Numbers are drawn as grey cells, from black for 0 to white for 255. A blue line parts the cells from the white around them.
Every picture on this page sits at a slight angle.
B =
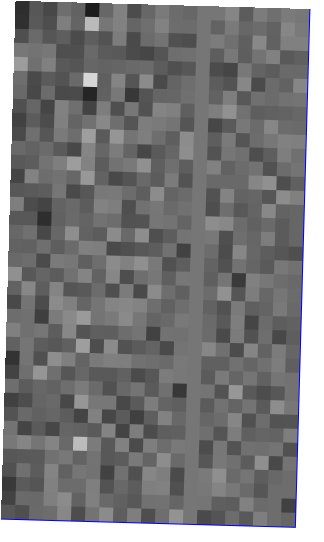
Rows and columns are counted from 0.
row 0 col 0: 46
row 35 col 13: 118
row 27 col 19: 87
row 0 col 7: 129
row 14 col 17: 100
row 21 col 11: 97
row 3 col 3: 79
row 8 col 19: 108
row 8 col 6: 136
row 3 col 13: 118
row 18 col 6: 110
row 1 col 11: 109
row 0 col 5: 29
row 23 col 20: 94
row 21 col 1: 116
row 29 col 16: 134
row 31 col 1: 133
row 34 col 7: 83
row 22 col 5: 154
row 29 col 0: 83
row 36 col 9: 126
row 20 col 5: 89
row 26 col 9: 75
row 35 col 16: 93
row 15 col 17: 97
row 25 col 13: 118
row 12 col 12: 83
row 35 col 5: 98
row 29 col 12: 104
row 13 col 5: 87
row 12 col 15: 105
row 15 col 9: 83
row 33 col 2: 92
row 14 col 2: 68
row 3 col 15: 120
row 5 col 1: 74
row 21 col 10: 110
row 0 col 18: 111
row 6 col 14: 98
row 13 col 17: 102

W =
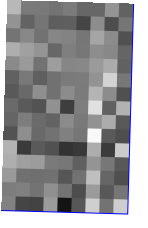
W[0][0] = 184
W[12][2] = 111
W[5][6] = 147
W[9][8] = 78
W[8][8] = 89
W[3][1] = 160
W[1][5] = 69
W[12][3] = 113
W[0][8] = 98
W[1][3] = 94
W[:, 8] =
[98, 118, 81, 101, 97, 119, 80, 178, 89, 78, 203, 88, 79, 118, 206]
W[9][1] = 142
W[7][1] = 90
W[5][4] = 122
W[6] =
[89, 105, 143, 113, 140, 123, 180, 140, 80]
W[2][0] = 116
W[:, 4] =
[123, 95, 131, 127, 134, 122, 140, 62, 139, 128, 51, 119, 86, 115, 20]
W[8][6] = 146
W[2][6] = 165
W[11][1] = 159
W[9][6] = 249
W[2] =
[116, 136, 114, 134, 131, 118, 165, 140, 81]
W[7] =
[106, 90, 83, 145, 62, 126, 224, 97, 178]
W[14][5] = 87
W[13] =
[125, 128, 115, 144, 115, 77, 155, 88, 118]
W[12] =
[153, 112, 111, 113, 86, 114, 191, 102, 79]
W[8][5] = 121
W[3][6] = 141
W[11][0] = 174
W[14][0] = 130
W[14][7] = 115

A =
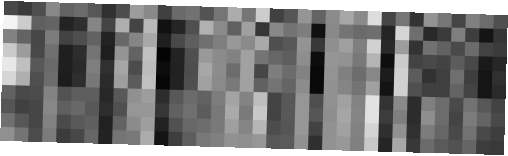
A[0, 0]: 72
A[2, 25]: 127
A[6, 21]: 150
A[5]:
[214, 174, 79, 109, 28, 46, 120, 43, 158, 91, 192, 7, 34, 79, 161, 138, 121, 161, 97, 116, 101, 140, 10, 145, 133, 116, 160, 19, 208, 80, 63, 64, 100, 68, 21, 42]
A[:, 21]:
[149, 125, 148, 142, 130, 140, 150, 150, 151, 145]
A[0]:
[72, 58, 78, 136, 99, 108, 87, 48, 77, 156, 137, 64, 106, 114, 83, 117, 172, 118, 204, 65, 85, 149, 99, 139, 167, 138, 221, 69, 117, 51, 147, 119, 69, 128, 108, 79]
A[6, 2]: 75
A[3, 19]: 102
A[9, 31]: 90
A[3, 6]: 116
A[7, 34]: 100
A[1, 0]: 244
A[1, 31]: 59
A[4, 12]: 34
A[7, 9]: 150
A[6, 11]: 45
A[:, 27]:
[69, 36, 41, 14, 28, 19, 51, 60, 47, 37]
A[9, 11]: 20
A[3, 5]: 45
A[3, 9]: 99
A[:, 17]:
[118, 160, 138, 161, 161, 161, 131, 122, 132, 143]
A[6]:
[98, 73, 75, 131, 82, 94, 94, 40, 89, 144, 157, 45, 88, 107, 98, 125, 164, 131, 190, 68, 88, 150, 78, 144, 161, 131, 226, 51, 138, 44, 127, 108, 74, 114, 87, 67]
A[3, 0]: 202
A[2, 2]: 71
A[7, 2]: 70
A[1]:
[244, 204, 96, 100, 35, 47, 133, 68, 174, 68, 185, 17, 37, 79, 177, 138, 96, 160, 54, 136, 115, 125, 16, 137, 116, 107, 111, 36, 213, 110, 41, 59, 126, 62, 20, 53]
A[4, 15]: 140
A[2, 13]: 94
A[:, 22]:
[99, 16, 56, 13, 9, 10, 78, 86, 66, 47]
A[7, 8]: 80
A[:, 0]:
[72, 244, 130, 202, 232, 214, 98, 85, 112, 144]

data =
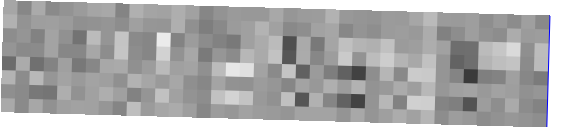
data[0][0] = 166
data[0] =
[166, 135, 170, 138, 147, 155, 165, 168, 132, 176, 164, 162, 174, 161, 134, 147, 154, 152, 152, 168, 150, 155, 156, 178, 152, 149, 147, 155, 154, 166, 186, 155, 154, 158, 142, 153, 140, 159, 137]
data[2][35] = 198
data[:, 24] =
[152, 135, 192, 202, 97, 156, 98, 148]
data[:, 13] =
[161, 144, 156, 167, 163, 143, 147, 158]
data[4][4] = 160
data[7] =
[169, 138, 167, 145, 159, 162, 161, 150, 133, 190, 155, 166, 171, 158, 135, 156, 151, 162, 156, 154, 149, 163, 163, 163, 148, 168, 149, 159, 172, 161, 181, 141, 157, 152, 140, 146, 151, 147, 142]
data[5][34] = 153
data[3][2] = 139
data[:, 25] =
[149, 148, 180, 147, 66, 178, 67, 168]
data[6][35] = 142
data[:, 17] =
[152, 160, 160, 183, 224, 145, 195, 162]
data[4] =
[108, 171, 112, 131, 160, 120, 135, 168, 170, 144, 156, 186, 160, 163, 144, 187, 231, 224, 163, 138, 196, 97, 155, 126, 97, 66, 142, 182, 137, 203, 201, 149, 132, 58, 127, 131, 160, 135, 123]
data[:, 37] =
[159, 155, 143, 139, 135, 145, 140, 147]
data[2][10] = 134
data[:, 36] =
[140, 172, 218, 195, 160, 158, 170, 151]
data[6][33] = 83
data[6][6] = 161
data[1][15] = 137
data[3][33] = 110
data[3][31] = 149
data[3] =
[149, 138, 139, 163, 135, 135, 167, 141, 197, 141, 134, 210, 146, 167, 122, 150, 139, 183, 170, 194, 87, 171, 135, 157, 202, 147, 188, 205, 180, 168, 193, 149, 99, 110, 180, 190, 195, 139, 187]
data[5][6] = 163
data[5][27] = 153
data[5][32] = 160
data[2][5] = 115
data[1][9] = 160
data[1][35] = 141
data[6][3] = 117

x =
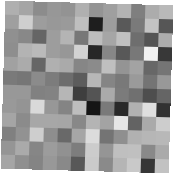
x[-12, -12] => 175
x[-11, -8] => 154
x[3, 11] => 56
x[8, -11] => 139
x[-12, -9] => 151
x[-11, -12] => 159
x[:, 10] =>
[172, 195, 84, 241, 103, 116, 78, 223, 170, 182, 137, 54]
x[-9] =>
[142, 179, 186, 157, 151, 210, 39, 135, 88, 120, 241, 56]
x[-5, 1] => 148
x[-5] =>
[153, 148, 217, 151, 132, 190, 21, 122, 41, 177, 223, 50]
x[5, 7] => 133
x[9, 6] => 220
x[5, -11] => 118
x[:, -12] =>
[175, 159, 144, 142, 161, 122, 152, 153, 165, 128, 149, 165]
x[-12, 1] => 165
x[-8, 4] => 170
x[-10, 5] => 119
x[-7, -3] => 154
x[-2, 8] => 191
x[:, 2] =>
[140, 157, 101, 186, 102, 139, 129, 217, 167, 206, 134, 132]
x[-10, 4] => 180
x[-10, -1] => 173
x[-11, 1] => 207
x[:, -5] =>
[159, 157, 166, 135, 191, 133, 170, 122, 163, 116, 149, 138]
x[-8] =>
[161, 171, 102, 176, 170, 134, 139, 191, 148, 163, 103, 117]
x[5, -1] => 152
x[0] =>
[175, 165, 140, 151, 147, 176, 148, 159, 179, 127, 172, 185]
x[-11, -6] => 30
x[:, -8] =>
[147, 154, 180, 151, 170, 109, 182, 132, 166, 105, 145, 137]

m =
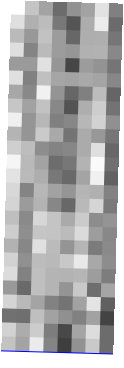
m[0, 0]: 255
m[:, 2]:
[163, 188, 194, 186, 225, 192, 241, 194, 183, 202, 141, 163, 174, 183, 179, 215, 197, 224, 188, 191, 191, 164, 191, 204, 235]
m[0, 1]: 196
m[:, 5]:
[162, 173, 174, 177, 156, 169, 128, 174, 183, 171, 171, 179, 164, 181, 185, 203, 219, 181, 233, 182, 201, 162, 129, 165, 146]
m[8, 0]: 240
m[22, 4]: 144
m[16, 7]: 136
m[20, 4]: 148
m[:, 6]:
[226, 236, 175, 178, 147, 164, 188, 205, 210, 152, 223, 250, 240, 176, 213, 141, 157, 123, 168, 157, 110, 228, 162, 221, 201]
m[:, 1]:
[196, 176, 152, 132, 154, 129, 137, 162, 149, 149, 189, 185, 186, 132, 155, 138, 142, 135, 144, 130, 106, 185, 111, 172, 163]
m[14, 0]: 212
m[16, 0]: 205
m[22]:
[113, 111, 191, 162, 144, 129, 162, 67]
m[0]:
[255, 196, 163, 108, 146, 162, 226, 128]
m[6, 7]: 101
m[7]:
[198, 162, 194, 136, 83, 174, 205, 115]
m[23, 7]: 108
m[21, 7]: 96
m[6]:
[167, 137, 241, 148, 102, 128, 188, 101]
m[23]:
[210, 172, 204, 125, 72, 165, 221, 108]
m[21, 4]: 116
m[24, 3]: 132
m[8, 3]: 128
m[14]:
[212, 155, 179, 135, 104, 185, 213, 122]

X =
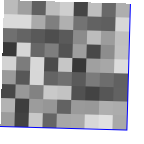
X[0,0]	187
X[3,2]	103
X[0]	[187, 159, 96, 188, 206, 69, 190, 105, 174]
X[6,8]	98
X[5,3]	100
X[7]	[179, 62, 156, 150, 98, 154, 152, 175, 172]
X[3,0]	56
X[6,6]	67
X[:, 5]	[69, 115, 139, 158, 56, 90, 81, 154, 169]
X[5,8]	97
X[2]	[112, 100, 89, 78, 90, 139, 188, 156, 191]
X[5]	[154, 87, 215, 100, 112, 90, 123, 109, 97]
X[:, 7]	[105, 95, 156, 141, 167, 109, 86, 175, 224]
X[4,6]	160
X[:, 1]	[159, 218, 100, 214, 124, 87, 152, 62, 66]
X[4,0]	211
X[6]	[72, 152, 130, 201, 195, 81, 67, 86, 98]

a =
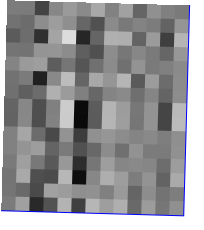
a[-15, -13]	124
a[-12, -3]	122
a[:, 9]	[101, 131, 99, 135, 147, 90, 111, 119, 118, 132, 146, 137, 125, 101, 105]
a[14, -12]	160
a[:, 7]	[130, 139, 176, 141, 139, 149, 132, 180, 181, 150, 140, 158, 174, 128, 158]
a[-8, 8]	156
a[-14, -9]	143
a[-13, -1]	181
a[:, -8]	[138, 102, 38, 95, 85, 101, 128, 11, 10, 61, 81, 45, 14, 143, 64]
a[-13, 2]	48
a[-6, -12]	166
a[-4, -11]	120
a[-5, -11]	157
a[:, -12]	[123, 108, 109, 115, 154, 123, 95, 135, 136, 166, 148, 159, 169, 106, 160]
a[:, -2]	[128, 99, 63, 102, 128, 108, 100, 69, 69, 126, 123, 109, 99, 115, 118]
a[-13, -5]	174
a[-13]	[91, 109, 48, 164, 220, 38, 101, 176, 174, 99, 155, 63, 181]
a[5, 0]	114
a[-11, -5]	112
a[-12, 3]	149
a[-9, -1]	141
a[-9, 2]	108
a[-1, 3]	82
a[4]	[132, 154, 158, 93, 118, 85, 112, 139, 112, 147, 122, 128, 138]
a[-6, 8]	140
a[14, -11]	41
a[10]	[129, 148, 157, 100, 122, 81, 104, 140, 112, 146, 123, 123, 145]
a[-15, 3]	135
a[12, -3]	147
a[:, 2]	[67, 141, 48, 148, 158, 32, 108, 79, 78, 108, 157, 120, 79, 74, 41]
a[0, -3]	144
